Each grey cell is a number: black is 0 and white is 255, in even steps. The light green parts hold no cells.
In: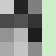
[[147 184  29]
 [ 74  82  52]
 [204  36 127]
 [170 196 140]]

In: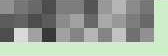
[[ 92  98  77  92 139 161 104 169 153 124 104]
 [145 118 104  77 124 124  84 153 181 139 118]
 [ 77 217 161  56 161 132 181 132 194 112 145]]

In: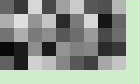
[[115 174 122 141  88 109 154  72 109]
 [  8  27 141  27 148 128 134  42  57]
 [174 223 148 196  42 122 215  21 102]
 [ 96  27 208 189 134  88  64 167 196]
 [102  57 215  72 160 202  88  80 182]]

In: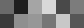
[[ 58 143 151 118 200  86]
 [106  30 165 216  73 124]]

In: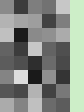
[[132 221  26 144  52]
 [ 92  79  46 107  73]
 [138  60 126 114 199]
 [192  26 138 144 171]
 [179 164 158  66 126]
 [ 86  73 179  66 120]
 [171 132 192 107  92]
 [ 99  60 199  99  79]]

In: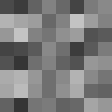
[[ 68  74  90 137 111  60  90 123]
 [ 74  60  98 130 104  68 123 137]
 [ 82  53 111 130  98  82 151 144]
 [ 98  53 117 123  98 104 165 151]
 [151 195 130 117 144 157  82  90]
 [165 187 144 111 144 171 104  98]
 [171 179 151 111 137 179 137 117]
 [179 165 157 104 130 195 157 130]]

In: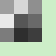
[[124  46  61]
 [233  86 105]
 [158 214 143]]
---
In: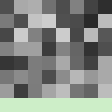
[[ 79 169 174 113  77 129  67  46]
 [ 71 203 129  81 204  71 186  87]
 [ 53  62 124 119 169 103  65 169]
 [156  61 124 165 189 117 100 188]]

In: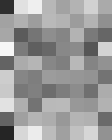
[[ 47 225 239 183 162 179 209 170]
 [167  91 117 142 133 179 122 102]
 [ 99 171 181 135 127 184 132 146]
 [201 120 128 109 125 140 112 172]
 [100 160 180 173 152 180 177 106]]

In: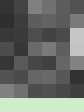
[[ 52  68 128 113  93  82]
 [ 56  59  78  67  75 198]
 [ 54  90  71  65 102 130]
 [128 112  77  81  72  62]]

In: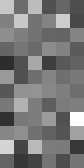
[[199 108 188  81 102  78]
 [142 127 114 102 100 132]
 [ 45  80 168  62  89  99]
 [ 87 146 147 135 127 110]
 [ 49 121 125 155  81 254]
 [212  69 185 124 123  56]]

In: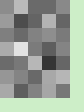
[[140 186 106 106 137]
 [127 106 130 142 122]
 [107 120 183  53 102]
 [168  94 130 166 119]]

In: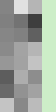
[[132 225 181]
 [134 129  96]
 [151 162 195]
 [105 146 162]]

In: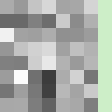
[[171 153 196 215 164 167 212]
 [241 162 159 173 144 145 156]
 [128 126 206 232 178 154 182]
 [117 159 120  64 184 164 202]]

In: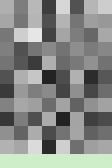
[[175 125 184  61 215  82 182 205]
 [119 206 230  66 165 125 103 168]
 [116  86  59 175 106 121 145 114]
 [ 58 153 126 138  68 143  71 109]
 [ 55 125  79 171  34 164  64  75]
 [178 166 219  42 207 111 159 167]]
